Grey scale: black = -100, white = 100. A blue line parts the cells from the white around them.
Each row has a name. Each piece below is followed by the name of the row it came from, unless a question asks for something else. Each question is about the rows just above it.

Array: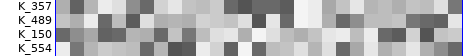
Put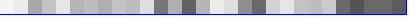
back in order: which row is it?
K_357
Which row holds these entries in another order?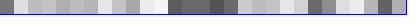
K_357
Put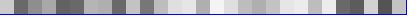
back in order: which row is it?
K_150
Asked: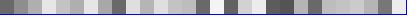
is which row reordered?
K_554
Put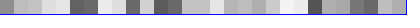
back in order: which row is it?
K_150

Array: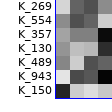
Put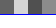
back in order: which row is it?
K_269
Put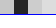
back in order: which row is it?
K_150
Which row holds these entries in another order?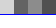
K_269
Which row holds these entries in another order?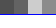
K_554
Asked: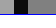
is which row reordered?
K_357
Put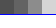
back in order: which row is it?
K_269
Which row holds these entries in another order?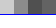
K_554

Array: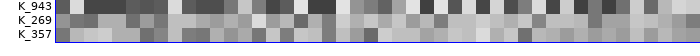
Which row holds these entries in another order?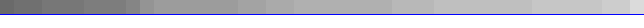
K_357
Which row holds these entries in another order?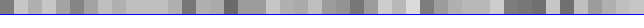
K_357

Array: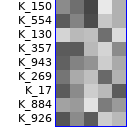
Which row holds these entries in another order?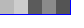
K_926
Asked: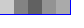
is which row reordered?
K_943
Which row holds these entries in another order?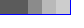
K_17

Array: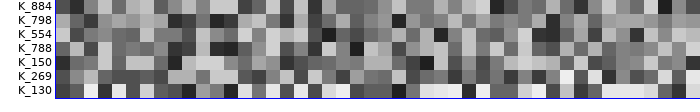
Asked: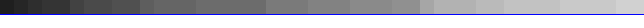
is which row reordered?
K_788
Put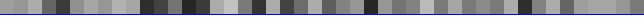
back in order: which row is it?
K_798
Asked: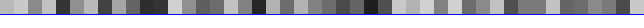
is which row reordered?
K_554
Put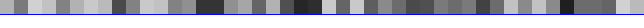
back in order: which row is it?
K_788
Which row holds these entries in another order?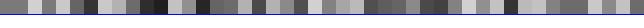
K_554

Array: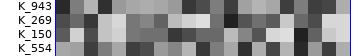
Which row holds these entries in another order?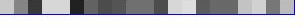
K_269
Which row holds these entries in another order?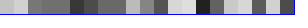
K_150
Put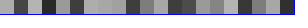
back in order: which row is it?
K_554
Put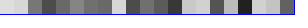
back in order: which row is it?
K_150
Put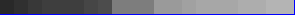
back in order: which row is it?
K_943

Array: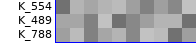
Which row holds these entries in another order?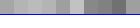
K_554
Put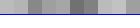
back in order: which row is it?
K_788
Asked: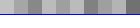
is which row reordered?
K_788
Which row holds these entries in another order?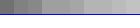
K_554
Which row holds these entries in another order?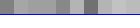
K_554

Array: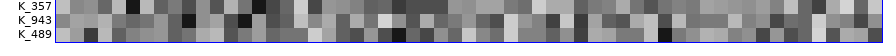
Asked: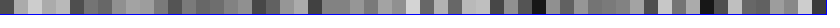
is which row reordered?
K_357
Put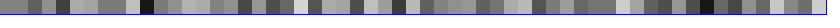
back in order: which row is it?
K_489
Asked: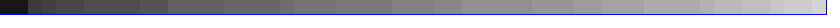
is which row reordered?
K_943
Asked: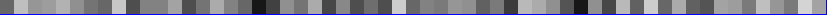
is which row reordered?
K_357
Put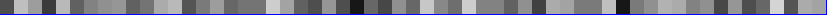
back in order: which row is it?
K_489

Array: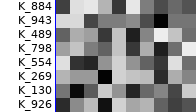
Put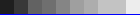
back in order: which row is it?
K_489
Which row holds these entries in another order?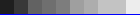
K_798

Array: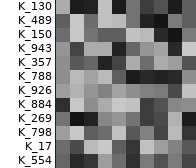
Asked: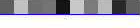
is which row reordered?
K_150
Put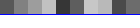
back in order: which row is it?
K_17
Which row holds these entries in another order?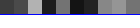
K_269

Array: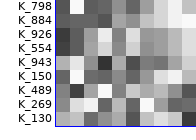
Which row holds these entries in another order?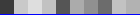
K_130
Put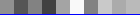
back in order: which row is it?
K_489
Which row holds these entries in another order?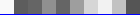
K_798
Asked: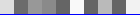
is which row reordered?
K_150
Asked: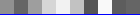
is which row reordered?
K_798

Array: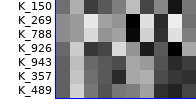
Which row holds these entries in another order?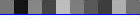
K_150
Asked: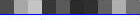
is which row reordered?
K_357

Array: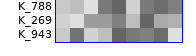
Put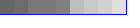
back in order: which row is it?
K_788
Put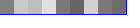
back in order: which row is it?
K_788
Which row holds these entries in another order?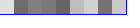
K_943
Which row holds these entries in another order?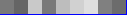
K_788
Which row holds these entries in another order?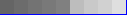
K_943
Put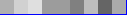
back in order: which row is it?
K_269

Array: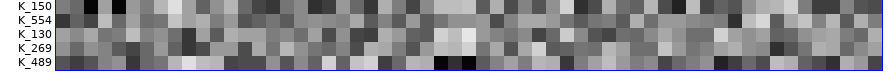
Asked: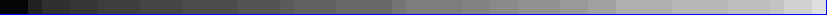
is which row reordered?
K_489
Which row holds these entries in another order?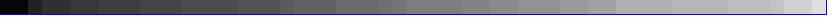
K_150
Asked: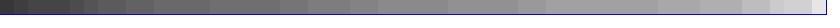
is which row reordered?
K_130
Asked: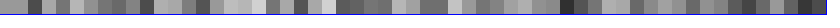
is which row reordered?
K_269

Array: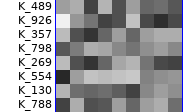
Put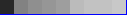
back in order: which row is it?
K_554
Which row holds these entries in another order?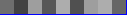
K_788
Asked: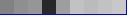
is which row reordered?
K_554

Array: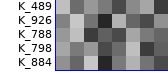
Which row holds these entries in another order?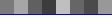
K_788
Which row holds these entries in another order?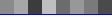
K_489
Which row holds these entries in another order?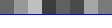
K_788
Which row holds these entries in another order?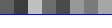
K_798
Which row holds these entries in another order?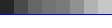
K_884
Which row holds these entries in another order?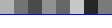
K_884
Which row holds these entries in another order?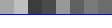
K_798

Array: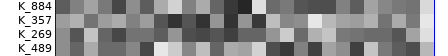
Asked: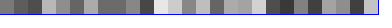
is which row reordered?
K_489
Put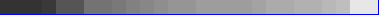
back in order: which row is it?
K_357

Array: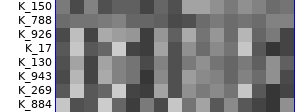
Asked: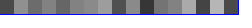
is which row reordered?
K_943
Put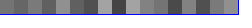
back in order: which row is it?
K_130
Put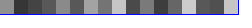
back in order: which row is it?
K_884
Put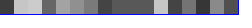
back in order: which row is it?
K_269

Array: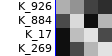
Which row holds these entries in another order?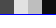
K_17
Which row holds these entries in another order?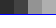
K_926
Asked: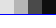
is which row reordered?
K_269
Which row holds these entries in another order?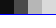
K_884
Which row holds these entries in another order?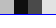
K_17
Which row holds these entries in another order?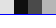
K_269
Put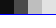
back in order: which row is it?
K_17

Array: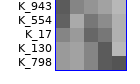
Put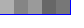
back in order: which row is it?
K_17
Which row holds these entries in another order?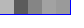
K_130
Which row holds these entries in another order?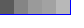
K_130

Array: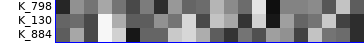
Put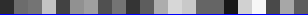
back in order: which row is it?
K_884
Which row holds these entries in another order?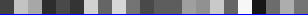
K_130
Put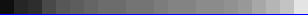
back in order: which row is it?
K_798

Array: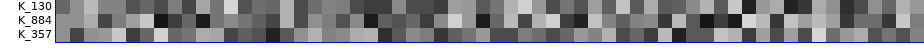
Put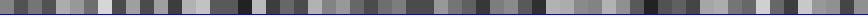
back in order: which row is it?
K_357
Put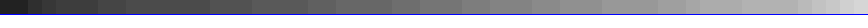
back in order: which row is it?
K_357
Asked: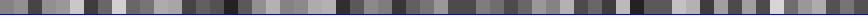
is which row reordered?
K_357
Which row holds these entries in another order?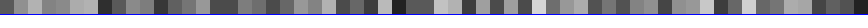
K_357

